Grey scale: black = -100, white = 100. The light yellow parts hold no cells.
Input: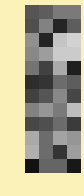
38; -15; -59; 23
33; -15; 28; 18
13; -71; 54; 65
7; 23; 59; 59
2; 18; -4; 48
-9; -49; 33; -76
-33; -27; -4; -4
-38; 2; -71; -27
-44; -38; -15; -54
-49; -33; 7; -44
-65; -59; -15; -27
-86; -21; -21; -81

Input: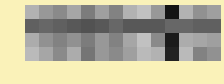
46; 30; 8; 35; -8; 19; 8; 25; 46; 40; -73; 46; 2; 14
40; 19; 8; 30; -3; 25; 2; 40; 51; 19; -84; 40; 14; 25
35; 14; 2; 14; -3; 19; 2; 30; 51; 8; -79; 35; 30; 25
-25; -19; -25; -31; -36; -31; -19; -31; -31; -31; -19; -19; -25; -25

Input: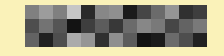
0; 22; 0; 55; -68; 6; 12; -79; -45; -16; 17; -62; -51
-22; -74; -39; 34; 17; -62; 12; -28; -85; -79; -16; -39; -74
-39; -10; -33; -85; -51; -28; -56; -16; 6; -5; -45; -22; -5

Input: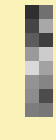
70; 27
21; 60
15; 4
10; -40
-2; -7
-28; -51
-46; 32
-63; -12

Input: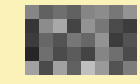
26; -41; 26; -24; 50; 21; -35; -2
4; -24; -13; -24; 4; 10; -7; 15
-53; -19; -35; -7; -19; 15; -53; -35
-58; 10; 32; -47; 15; -7; -41; -53
-70; -13; -41; -29; -47; 4; -13; -41

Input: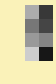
61; -82
35; -56
20; 4
-7; -46

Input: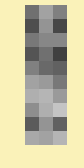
37; 42; 21
32; 27; 42
27; 21; -6
11; 37; 54
0; -18; -24
-6; 6; 6
-12; 27; 0
-29; 16; -24
-34; -12; -50
-39; 16; -44
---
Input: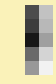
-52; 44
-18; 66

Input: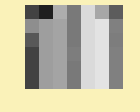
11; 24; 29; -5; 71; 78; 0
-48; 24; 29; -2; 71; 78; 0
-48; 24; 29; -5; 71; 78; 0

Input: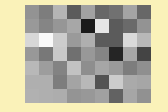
20; 4; 18; 31; -80; 80; -29; -17; 15
19; -6; 58; -12; 19; 4; -71; 31; -47
37; 37; -2; 29; 44; -35; 60; 33; 30

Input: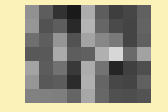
18; -36; -27; -68; 41; -20; -42; -47; -22
-31; -30; 33; -27; -25; 38; 69; -17; 27
18; -31; -28; -66; 38; -21; -44; -47; -25

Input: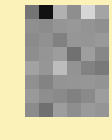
12; 10; 17; 19; 16; 12
11; 17; 23; -11; 24; 6
13; 3; 16; 17; 18; 15
9; -12; 23; 11; 21; 17

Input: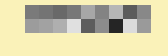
22; 27; 37; 76; -27; 10; -71; 72; 21
